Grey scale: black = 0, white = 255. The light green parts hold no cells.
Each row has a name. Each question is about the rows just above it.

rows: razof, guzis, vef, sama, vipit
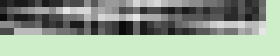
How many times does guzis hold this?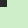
6
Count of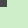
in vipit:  5
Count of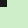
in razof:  4
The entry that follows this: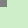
[186]

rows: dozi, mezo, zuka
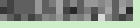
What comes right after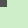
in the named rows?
[123]
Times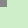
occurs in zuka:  4
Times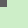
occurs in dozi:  8
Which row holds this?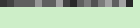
mezo
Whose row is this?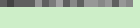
dozi
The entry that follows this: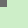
[67]

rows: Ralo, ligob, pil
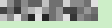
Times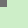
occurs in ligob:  4
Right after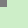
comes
[37]
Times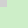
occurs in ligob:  1
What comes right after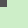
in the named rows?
[138]

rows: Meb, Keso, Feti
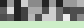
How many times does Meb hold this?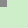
2
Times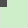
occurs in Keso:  3
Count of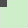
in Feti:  3

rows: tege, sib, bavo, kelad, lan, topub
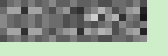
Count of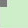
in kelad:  4
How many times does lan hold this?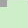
8

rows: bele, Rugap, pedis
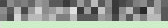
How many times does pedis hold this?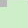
6
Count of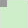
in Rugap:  5
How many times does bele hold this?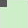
6
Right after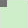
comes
[127]
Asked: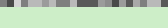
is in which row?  pedis
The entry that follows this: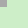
[127]
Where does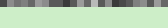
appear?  bele

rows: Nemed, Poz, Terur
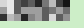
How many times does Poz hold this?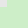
1
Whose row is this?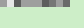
Poz
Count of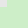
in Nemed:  1
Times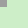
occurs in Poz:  5
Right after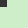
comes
[187]
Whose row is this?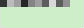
Terur

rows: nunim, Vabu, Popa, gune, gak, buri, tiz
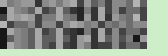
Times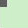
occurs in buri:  6
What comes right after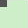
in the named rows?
[124]
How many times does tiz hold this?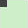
6

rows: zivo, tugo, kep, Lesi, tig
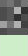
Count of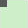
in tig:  3
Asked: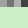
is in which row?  Lesi
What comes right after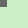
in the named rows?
[116]

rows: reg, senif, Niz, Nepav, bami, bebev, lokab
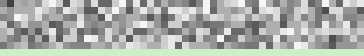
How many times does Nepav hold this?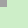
0
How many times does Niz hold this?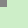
8
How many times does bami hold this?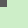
3
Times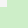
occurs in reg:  6
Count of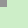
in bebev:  7
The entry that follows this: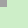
[175]
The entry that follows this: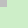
[119]

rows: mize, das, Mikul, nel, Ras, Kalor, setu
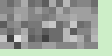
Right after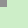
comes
[108]
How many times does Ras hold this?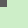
2

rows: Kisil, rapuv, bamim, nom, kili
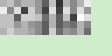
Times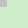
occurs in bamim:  4
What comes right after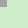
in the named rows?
[138]
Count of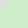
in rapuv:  4
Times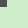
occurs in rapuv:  0
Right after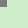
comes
[110]
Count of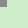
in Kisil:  1
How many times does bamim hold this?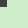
1

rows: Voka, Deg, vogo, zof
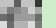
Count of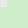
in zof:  0
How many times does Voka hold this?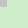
4
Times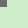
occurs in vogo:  2
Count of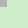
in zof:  2
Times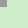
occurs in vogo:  3

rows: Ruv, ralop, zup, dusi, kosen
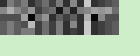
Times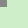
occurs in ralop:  3
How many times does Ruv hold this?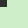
5
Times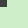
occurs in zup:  1

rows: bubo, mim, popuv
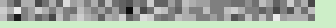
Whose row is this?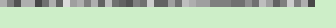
bubo
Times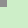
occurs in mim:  0
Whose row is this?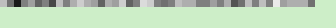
popuv
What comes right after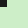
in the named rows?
[127]
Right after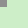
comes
[112]
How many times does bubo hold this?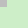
3

